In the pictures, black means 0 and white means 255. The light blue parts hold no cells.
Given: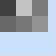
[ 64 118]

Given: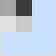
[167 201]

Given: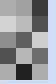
[172 188 204]

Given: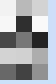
[241  50  37]

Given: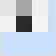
[227  42]

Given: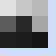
[224  39  23]

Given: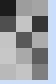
[ 27 196 172]

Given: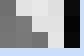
[112 122 114]

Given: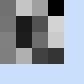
[113  26 109  52]
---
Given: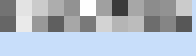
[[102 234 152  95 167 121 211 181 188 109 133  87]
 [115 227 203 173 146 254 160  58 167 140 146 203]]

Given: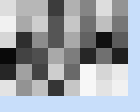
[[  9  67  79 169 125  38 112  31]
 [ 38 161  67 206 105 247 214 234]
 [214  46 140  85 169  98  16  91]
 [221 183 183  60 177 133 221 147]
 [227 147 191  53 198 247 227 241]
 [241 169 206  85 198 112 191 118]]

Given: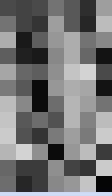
[[ 74  67  74 114  87  45 158]
 [ 94  32  25 136 173 102  18]
 [102  59  59 143  67  51 203]
 [108  38  59 136 150 196   5]
 [114  67  51 158  87  38 188]
 [122  87  11 150 173 166  18]
 [166 102  94 143 196 211  74]
 [173  25  94 150 173 114 136]
 [181 211 143  11 150 188  59]
 [188 136  11 108 181 158 114]
 [196  87 108  81 181 129 188]
 [203  81  51 122 158 122 203]]

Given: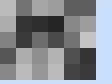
[[ 86 173 143 179  80  52]
 [129  58 108  74 115 195]
 [135 187 151 187  66  58]
 [173  52  45  37 135 157]
 [187 115 165 157  93  93]]

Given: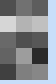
[[ 64 127 135]
 [ 79 113  93]
 [ 99 157  42]
 [105  79  87]
 [214 179 192]]

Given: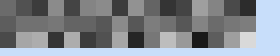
[[ 74 166 173  52 173  60  81 166  37 119 189 153  25  93 159 217]
 [ 93 113 113 119 100 100  87 139  87 125 113  87 132 107 119 125]
 [107  81  60 139  68 132 139  60 146 100  52  68 159 132  74  44]]

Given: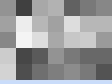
[[134 244 220 169 198 205 155]
 [147  63 169 177  98 120 134]
 [162 236 183 162 220 183 183]
 [205  71  91 147 120 105 105]
 [212  78 112 126 141 120  84]]
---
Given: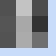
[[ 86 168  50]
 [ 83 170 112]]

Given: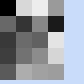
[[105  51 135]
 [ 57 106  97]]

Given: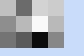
[[142 185 249]
 [116  91  11]]

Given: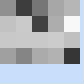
[[194 202  65]
 [200 201 201]]

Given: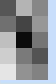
[[112  68 151]
 [191  11 117]]

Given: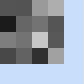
[[ 27 102 115]
 [126 115 199]]
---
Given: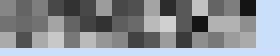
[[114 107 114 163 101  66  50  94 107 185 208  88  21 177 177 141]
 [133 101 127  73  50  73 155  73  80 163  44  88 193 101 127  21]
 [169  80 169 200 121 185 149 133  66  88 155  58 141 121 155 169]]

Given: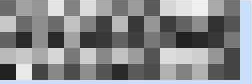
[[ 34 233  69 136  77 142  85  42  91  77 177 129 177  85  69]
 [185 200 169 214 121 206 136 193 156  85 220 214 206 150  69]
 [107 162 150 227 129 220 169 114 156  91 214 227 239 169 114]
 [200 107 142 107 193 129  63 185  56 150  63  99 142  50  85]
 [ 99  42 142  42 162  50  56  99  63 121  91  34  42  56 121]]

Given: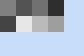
[[ 68 230 185 158]
 [128  82 114  46]]

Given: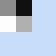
[[252 176]
 [140  15]]

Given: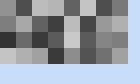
[[195 175 161  57 140  84 114 161]
 [126 168  99  63 188  70 154 175]
 [ 50 106  57  91 201  91 134 126]
 [146  77 188 181  99 195  77 120]]

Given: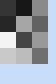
[[201 187 111]
 [ 38 165  97]
 [243  69 152]
 [ 53  24 139]]
